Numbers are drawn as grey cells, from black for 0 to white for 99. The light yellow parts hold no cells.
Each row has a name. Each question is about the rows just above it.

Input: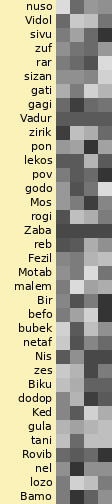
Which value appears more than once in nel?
[56]
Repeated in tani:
[74]
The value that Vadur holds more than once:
[35]
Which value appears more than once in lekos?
[35]
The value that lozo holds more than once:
[48]
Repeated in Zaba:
[28]

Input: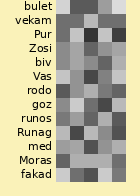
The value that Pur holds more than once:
[76]
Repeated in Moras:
[68]
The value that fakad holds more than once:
[79]
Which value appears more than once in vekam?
[43]
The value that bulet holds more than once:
[35]
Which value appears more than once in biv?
[54]

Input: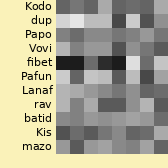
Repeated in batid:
[59]
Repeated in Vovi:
[59]
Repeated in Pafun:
[73]
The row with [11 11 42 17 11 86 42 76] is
fibet
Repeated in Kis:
[42]
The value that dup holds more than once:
[73]

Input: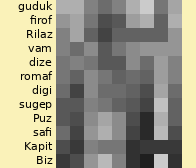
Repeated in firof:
[68]
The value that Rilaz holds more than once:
[38]
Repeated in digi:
[42]

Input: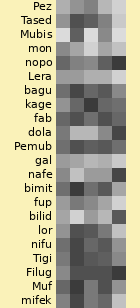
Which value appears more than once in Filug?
[31]
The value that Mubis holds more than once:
[85]

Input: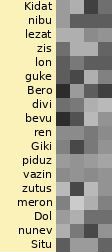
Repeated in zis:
[68]
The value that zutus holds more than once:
[72]
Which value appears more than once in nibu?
[36]
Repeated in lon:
[36]
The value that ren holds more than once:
[54]

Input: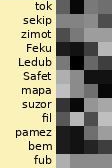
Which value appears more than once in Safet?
[7]
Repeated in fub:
[54]
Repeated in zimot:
[61]
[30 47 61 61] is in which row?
zimot
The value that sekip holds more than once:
[51]
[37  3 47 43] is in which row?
tok

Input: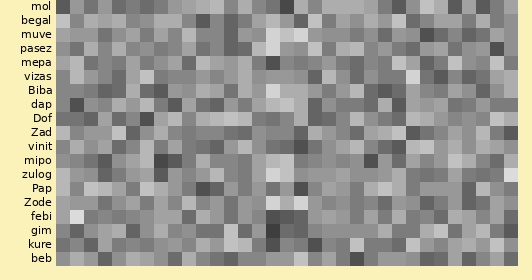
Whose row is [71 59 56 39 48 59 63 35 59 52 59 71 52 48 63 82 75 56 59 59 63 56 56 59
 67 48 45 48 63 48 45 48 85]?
zulog
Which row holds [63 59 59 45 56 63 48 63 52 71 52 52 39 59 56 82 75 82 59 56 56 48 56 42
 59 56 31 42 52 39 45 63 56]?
muve
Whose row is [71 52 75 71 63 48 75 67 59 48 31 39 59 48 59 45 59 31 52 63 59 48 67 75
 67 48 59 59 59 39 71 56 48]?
Pap
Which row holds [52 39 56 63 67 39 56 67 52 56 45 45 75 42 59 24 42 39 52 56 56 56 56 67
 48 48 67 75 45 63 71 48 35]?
gim
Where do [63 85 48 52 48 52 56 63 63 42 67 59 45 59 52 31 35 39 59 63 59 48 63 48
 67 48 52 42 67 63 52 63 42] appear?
febi

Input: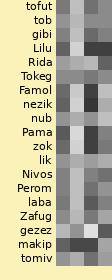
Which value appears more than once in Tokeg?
[54]
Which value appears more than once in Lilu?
[25]
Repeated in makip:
[28]

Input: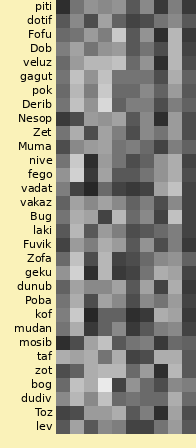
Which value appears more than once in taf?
[67]
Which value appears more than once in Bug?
[26]
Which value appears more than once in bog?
[41]
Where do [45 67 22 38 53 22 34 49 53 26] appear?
mudan
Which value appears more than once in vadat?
[26]
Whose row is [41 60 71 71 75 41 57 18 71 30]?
veluz

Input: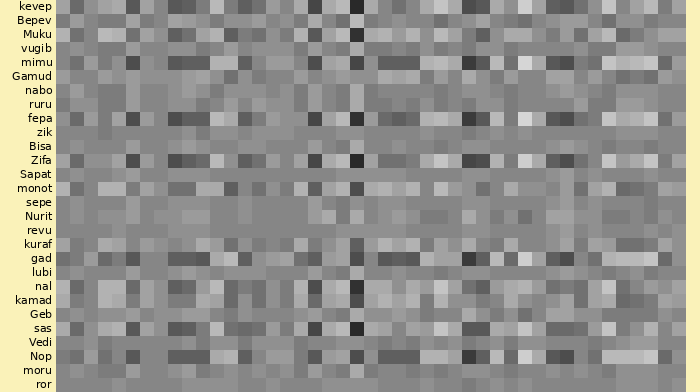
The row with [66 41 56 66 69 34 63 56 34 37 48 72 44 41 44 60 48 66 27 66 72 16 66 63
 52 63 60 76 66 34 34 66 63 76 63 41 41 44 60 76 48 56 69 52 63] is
sas
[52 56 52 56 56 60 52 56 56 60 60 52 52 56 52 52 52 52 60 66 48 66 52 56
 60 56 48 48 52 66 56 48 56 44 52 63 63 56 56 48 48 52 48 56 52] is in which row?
Nurit

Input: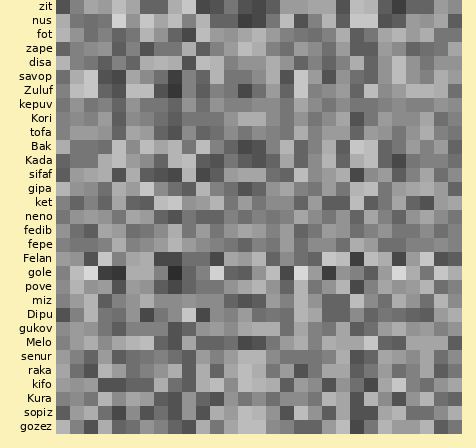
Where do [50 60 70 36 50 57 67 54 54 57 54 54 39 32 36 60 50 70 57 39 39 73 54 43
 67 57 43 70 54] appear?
miz
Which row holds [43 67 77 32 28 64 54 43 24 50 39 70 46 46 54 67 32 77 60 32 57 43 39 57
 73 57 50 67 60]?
savop
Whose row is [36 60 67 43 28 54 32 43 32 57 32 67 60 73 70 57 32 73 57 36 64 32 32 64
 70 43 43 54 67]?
sopiz
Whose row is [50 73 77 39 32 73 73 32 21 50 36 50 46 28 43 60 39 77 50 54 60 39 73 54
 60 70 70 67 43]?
Zuluf
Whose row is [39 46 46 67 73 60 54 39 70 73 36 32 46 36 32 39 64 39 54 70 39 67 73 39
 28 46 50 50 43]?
Kada
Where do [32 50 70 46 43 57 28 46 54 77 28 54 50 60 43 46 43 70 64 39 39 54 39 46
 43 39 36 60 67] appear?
Dipu
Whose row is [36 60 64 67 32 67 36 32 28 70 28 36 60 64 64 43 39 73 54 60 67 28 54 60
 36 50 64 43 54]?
sifaf

